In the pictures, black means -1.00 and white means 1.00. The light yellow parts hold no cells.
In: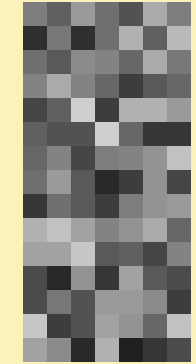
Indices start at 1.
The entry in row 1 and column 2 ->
-0.25
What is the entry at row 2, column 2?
-0.07
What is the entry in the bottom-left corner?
0.27
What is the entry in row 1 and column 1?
-0.02
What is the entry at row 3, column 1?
-0.13
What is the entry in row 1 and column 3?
0.21
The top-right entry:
-0.02
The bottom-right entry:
-0.41
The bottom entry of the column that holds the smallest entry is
-0.75
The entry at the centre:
-0.69
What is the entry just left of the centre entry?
-0.30
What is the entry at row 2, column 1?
-0.63
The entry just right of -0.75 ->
-0.58
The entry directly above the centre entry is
-0.02

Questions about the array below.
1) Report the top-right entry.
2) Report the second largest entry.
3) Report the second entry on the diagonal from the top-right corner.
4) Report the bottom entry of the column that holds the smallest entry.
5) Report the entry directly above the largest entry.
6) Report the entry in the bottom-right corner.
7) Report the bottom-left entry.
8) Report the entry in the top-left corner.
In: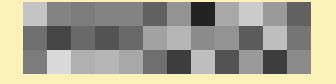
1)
-0.24
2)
0.59
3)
0.49
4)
0.49
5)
-0.46
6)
0.09
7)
-0.03
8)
0.54

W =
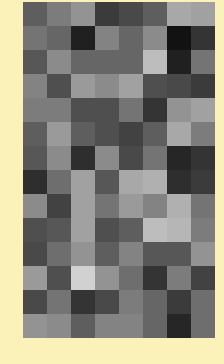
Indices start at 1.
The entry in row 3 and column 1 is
-0.32
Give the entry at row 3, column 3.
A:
-0.20
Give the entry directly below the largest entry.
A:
-0.59
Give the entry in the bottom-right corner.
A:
-0.14
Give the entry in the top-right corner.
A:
0.26
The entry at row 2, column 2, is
-0.20
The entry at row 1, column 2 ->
-0.03
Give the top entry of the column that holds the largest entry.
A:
0.15
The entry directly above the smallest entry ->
0.32
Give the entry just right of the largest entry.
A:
0.15
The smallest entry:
-0.86
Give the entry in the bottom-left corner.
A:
0.15
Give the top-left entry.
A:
-0.26
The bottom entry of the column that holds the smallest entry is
-0.70
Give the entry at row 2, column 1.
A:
-0.09
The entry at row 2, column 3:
-0.75
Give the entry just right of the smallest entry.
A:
-0.59

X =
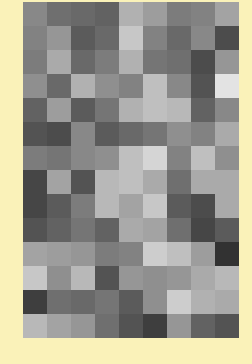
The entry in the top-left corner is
0.07
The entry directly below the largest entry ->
0.07
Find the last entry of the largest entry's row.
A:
0.78
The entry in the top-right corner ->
0.28
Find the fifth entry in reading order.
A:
0.39
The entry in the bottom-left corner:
0.44
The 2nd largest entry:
0.67
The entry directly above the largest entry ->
0.18
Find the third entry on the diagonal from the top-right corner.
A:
-0.13
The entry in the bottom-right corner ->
-0.35
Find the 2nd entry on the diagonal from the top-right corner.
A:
0.07
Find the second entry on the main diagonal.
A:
0.18
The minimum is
-0.61
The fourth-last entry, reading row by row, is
-0.51
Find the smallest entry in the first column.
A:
-0.51
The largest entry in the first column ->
0.56
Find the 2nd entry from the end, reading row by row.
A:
-0.23
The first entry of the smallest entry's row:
0.28
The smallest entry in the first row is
-0.23

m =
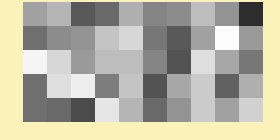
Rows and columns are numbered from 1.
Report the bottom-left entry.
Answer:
-0.13
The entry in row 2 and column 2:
0.10
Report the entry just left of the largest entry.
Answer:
0.26
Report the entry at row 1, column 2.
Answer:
0.42
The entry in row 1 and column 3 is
-0.30
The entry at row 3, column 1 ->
0.92
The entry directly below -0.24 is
0.26
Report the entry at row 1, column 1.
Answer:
0.26
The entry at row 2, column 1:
-0.13
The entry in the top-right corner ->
-0.65
